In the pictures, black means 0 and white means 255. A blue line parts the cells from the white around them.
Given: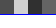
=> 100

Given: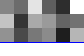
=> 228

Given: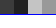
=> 153

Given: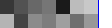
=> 188

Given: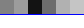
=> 177

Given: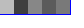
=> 135

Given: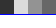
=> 147
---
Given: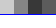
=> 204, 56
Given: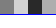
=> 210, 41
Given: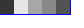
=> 230, 53
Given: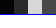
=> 215, 5
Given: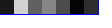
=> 209, 4
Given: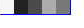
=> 245, 34
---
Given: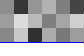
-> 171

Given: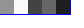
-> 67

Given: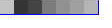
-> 145

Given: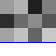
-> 193

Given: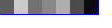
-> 174

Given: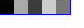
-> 60

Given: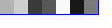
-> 249

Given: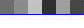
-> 48

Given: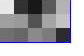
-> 138

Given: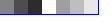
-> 159
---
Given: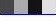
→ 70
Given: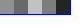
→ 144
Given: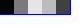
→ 5
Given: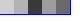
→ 208
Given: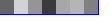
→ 100
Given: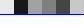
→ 233
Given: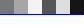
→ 119
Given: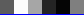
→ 92
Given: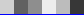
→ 208
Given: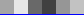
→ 165
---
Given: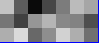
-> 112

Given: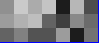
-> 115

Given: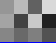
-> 82

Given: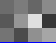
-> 166

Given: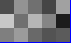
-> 91

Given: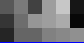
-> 144

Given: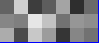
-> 114

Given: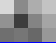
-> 152

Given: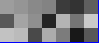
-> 88
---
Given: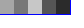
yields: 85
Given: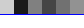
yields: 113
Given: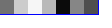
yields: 134
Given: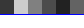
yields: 34
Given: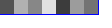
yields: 156
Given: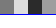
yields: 43
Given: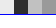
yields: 193
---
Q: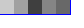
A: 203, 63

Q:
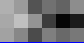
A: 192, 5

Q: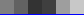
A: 200, 51

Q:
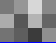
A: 215, 59

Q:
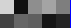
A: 212, 16

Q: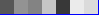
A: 235, 56

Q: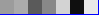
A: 232, 15

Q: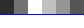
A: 254, 45
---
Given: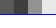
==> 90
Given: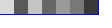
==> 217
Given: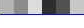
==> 180
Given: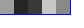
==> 158
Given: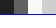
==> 33
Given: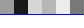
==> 156
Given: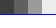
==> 62
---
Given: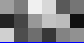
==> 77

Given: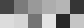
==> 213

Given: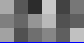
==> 81

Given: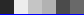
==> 237

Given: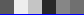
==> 238

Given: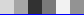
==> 166

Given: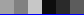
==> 129

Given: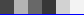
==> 180
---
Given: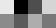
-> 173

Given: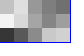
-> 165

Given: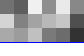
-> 163

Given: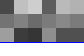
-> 107

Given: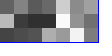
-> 48

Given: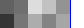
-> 173

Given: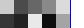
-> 233
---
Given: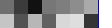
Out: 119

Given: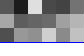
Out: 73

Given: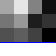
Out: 15

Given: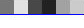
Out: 33

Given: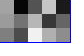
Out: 198

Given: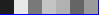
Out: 196

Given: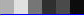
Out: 47
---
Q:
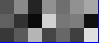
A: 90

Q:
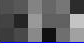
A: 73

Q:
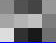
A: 49

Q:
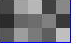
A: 157

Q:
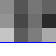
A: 92

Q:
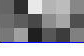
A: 160
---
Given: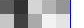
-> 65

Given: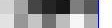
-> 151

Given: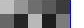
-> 38

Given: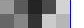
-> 134

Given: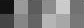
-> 134

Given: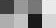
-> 194

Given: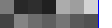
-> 132
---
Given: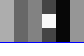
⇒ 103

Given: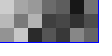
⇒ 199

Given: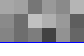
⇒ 110

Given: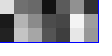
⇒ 196

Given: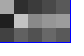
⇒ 97

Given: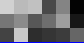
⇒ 201

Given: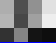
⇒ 132

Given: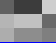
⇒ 141

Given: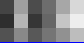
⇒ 137
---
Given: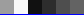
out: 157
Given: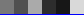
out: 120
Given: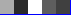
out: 172
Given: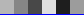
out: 182
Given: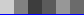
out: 207
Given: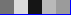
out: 115
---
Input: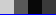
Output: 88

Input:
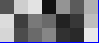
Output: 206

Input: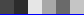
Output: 44

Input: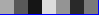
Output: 88

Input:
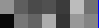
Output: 94

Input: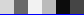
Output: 105

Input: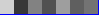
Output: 55

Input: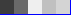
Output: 105
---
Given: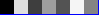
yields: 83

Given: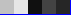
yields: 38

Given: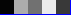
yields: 57

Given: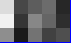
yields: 39

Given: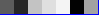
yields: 244

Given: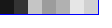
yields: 177

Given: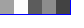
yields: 66

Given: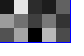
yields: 97
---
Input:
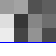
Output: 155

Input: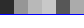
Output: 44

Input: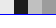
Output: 234

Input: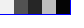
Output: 241

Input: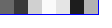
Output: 104

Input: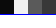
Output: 10

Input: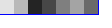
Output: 227
